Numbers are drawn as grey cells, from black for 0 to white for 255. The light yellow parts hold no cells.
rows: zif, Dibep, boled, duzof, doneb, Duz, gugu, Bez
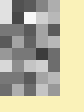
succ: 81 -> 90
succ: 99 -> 164

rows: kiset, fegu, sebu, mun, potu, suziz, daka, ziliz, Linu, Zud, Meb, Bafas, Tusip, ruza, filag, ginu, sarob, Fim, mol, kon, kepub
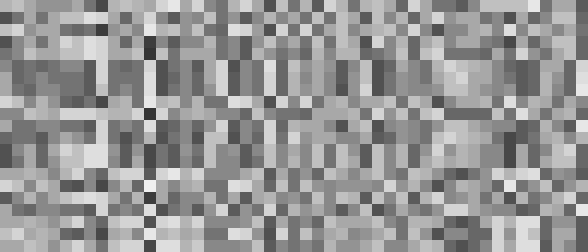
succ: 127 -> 115
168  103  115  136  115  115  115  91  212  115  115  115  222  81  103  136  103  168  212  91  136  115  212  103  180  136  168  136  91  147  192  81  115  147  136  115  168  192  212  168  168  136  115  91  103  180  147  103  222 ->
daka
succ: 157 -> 81
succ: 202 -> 136
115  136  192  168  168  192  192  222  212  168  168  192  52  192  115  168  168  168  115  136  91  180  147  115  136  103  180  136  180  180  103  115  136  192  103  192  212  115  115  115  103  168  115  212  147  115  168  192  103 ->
potu

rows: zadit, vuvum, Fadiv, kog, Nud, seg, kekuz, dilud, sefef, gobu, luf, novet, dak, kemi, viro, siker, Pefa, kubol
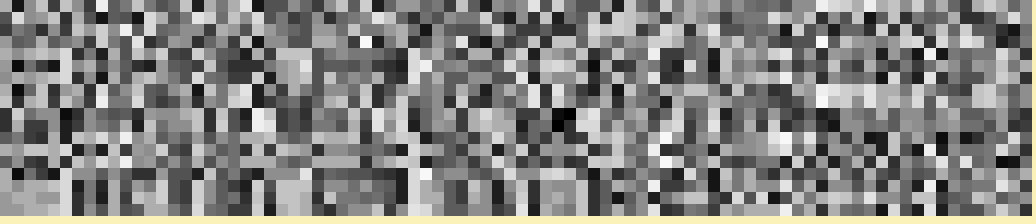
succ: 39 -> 174
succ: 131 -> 142
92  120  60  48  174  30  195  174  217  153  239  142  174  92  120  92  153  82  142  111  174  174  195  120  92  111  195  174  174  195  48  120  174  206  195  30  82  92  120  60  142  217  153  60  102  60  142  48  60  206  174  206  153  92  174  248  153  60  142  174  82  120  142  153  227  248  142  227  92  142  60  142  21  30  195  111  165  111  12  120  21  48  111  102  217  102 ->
novet
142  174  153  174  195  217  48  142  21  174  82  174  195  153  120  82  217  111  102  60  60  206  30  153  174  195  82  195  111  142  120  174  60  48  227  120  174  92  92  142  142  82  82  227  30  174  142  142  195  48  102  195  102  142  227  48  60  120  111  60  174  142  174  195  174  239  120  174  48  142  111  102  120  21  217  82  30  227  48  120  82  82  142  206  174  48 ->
kekuz
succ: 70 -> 60
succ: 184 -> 227
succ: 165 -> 111

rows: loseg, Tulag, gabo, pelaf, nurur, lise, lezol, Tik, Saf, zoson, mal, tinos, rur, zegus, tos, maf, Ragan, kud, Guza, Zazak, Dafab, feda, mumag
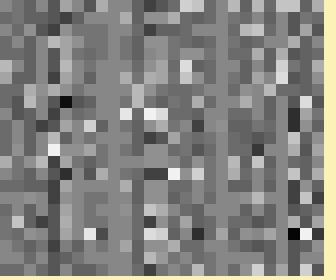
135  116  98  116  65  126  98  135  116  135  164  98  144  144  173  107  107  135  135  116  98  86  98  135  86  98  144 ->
Dafab
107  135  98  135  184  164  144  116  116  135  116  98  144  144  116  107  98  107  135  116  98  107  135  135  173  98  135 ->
pelaf
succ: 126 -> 98
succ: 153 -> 116
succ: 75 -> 135

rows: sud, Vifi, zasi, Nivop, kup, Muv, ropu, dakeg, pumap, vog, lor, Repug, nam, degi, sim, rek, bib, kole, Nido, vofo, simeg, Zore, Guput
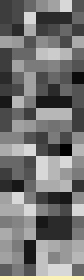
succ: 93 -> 123
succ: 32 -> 23
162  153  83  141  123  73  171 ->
Nivop
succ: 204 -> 183
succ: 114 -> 123
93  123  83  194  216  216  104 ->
Guput

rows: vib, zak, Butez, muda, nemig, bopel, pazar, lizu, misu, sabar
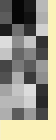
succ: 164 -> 196
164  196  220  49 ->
lizu

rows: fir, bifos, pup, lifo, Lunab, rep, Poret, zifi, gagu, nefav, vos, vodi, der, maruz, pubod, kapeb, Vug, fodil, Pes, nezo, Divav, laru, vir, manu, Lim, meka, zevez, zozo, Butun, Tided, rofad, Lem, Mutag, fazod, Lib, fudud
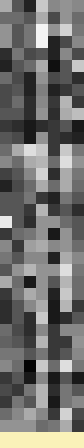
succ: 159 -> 171
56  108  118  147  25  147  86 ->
nezo
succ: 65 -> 86
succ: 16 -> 86
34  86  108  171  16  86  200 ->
rep
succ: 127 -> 34
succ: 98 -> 86

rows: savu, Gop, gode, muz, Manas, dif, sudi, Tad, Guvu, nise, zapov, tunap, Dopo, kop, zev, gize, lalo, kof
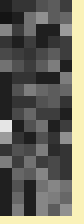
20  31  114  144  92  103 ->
Gop
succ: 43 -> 52

